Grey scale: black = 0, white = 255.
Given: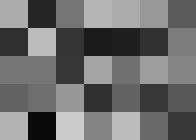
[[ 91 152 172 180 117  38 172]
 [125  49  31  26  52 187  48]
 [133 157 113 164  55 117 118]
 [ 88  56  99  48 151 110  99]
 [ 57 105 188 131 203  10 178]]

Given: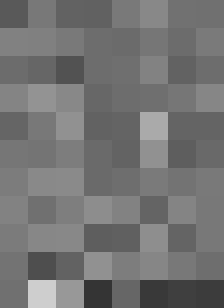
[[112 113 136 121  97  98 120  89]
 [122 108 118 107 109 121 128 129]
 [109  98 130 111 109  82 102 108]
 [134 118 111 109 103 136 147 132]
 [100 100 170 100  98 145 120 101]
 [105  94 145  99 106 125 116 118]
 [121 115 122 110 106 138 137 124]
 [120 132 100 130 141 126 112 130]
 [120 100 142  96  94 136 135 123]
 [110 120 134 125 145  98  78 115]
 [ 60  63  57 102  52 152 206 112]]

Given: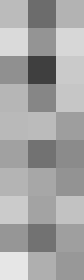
[[179 108 187]
 [215 148 218]
 [202  63 144]
 [198 134 182]
 [158 187 185]
 [139 114 161]
 [147 167 180]
 [194 163 203]
 [159 114 150]
 [152 175 230]]

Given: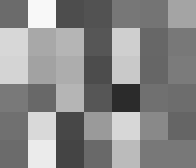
[[164 116 119  82  77 248 107]
 [120 103 207  86 181 168 215]
 [123 102 201  76 173 162 212]
 [109 112  43  86 181 104 121]
 [101 137 215 154  71 217 112]
 [120 120 187 105  68 235 107]]

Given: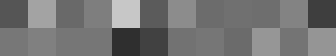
[[ 62 131 110 112 108 140  91 199 126 105 163  85]
 [149 116 150 107 118 114  65  47 118 118 128 119]]

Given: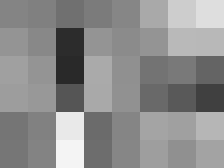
[[222 205 169 134 123 112 128 132]
 [184 185 148 139 148  44 136 148]
 [100 121 115 144 170  41 148 160]
 [ 64  89 105 145 169  85 152 157]
 [182 160 164 133 107 233 129 117]
 [163 144 158 134 109 244 131 118]]

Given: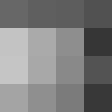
[[ 81  93  95 103]
 [ 54 142 170 195]
 [ 83 137 168 197]
 [ 56 123 143 164]]

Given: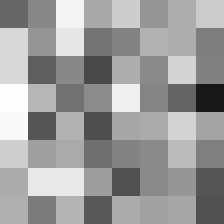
[[203 173 149 205 169 244 136 103]
 [126 174 178 130 117 231 149 216]
 [129 211 138 173  73 136  94 216]
 [ 23 100 132 239 139 113 182 254]
 [164 212 171 167  78 177  86 250]
 [127 187 138 131 112 170 159 207]
 [ 86 150 137  81 157 233 232 171]
 [ 80 166 162 171  88 180 123 175]]

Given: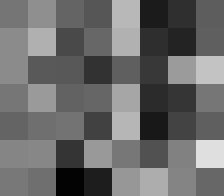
[[ 93  47  27 184  86 100 143 117]
 [ 95  35  46 177 103  73 176 139]
 [195 155  56  95  50  88  89 139]
 [118  53  43 166 102  98 154 118]
 [ 95  67  24 182  65 115 111 100]
 [223 129  81 119 153  52 135 133]
 [103 132 173 151  29   3 111 120]]
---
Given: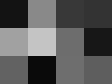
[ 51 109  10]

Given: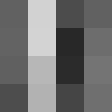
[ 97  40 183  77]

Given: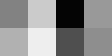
[153  79]

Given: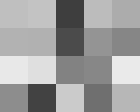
[172 148 130  66]

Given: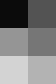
[ 83 149]

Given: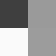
[154 250]

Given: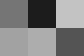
[195 173]
